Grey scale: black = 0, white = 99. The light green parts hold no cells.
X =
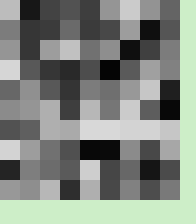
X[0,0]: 73
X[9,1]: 55
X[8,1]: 49
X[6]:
[32, 37, 68, 66, 84, 84, 82, 82, 77]
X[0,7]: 57
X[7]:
[82, 61, 44, 31, 3, 4, 54, 28, 65]
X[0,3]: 32
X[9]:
[59, 55, 71, 18, 68, 28, 50, 30, 47]
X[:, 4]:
[24, 23, 44, 30, 48, 71, 84, 3, 80, 68]
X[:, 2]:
[26, 23, 61, 21, 34, 68, 68, 44, 42, 71]
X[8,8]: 29
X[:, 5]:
[58, 28, 55, 2, 43, 46, 84, 4, 27, 28]
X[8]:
[14, 49, 42, 35, 80, 27, 40, 8, 29]
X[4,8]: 12
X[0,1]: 9
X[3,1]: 34
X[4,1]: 56
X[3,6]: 35
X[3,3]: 16

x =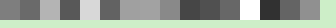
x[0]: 49
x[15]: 56
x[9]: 27
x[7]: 63

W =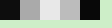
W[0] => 5
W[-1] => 3
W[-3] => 90

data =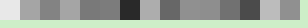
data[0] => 90
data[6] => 16
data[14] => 56
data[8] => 40

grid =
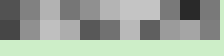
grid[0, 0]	32
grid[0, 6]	76
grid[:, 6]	[76, 72]
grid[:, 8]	[47, 60]
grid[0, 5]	70
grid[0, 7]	76
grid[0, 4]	56

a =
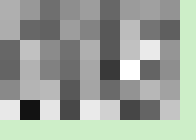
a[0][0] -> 68
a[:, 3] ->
[55, 61, 44, 42, 34, 28]
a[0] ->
[68, 59, 43, 55, 61, 40, 60, 62, 57]
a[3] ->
[39, 69, 50, 42, 65, 22, 99, 39, 55]
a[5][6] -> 27
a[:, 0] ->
[68, 67, 40, 39, 53, 90]
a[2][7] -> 91
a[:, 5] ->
[40, 34, 34, 22, 41, 81]
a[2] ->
[40, 75, 54, 44, 68, 34, 75, 91, 58]
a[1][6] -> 73
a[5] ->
[90, 7, 89, 28, 91, 81, 27, 39, 76]
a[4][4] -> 64
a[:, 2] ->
[43, 38, 54, 50, 72, 89]

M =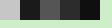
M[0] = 77
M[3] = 17

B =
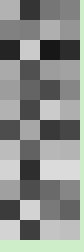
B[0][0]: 69
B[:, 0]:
[69, 50, 14, 66, 61, 69, 30, 73, 82, 62, 23, 82]
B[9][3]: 52
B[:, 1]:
[20, 49, 79, 31, 39, 27, 65, 38, 18, 30, 82, 24]
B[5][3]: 68
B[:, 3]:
[50, 58, 17, 63, 52, 68, 27, 70, 85, 52, 38, 74]
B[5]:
[69, 27, 79, 68]
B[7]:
[73, 38, 71, 70]
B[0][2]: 46
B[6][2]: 22

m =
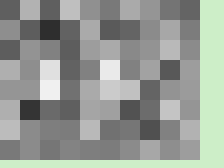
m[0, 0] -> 37
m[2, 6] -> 53
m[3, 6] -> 50
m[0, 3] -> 74
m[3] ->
[68, 55, 87, 38, 50, 91, 50, 63, 34, 61]
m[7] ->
[47, 54, 46, 51, 49, 48, 54, 65, 55, 61]
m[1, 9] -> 48
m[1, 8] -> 65
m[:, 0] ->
[37, 55, 36, 68, 58, 68, 73, 47]
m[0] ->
[37, 69, 37, 74, 56, 47, 66, 58, 45, 39]
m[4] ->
[58, 58, 93, 44, 66, 79, 75, 39, 57, 60]
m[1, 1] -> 36
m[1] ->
[55, 36, 18, 38, 66, 35, 39, 54, 65, 48]
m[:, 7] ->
[58, 54, 57, 63, 39, 42, 31, 65]
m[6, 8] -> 50
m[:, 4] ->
[56, 66, 61, 50, 66, 64, 72, 49]
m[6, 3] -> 48
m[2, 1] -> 57

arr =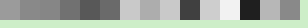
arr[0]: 60
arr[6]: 78
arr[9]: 25
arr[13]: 71

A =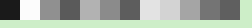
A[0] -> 10
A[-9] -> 35
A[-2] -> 45
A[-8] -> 69
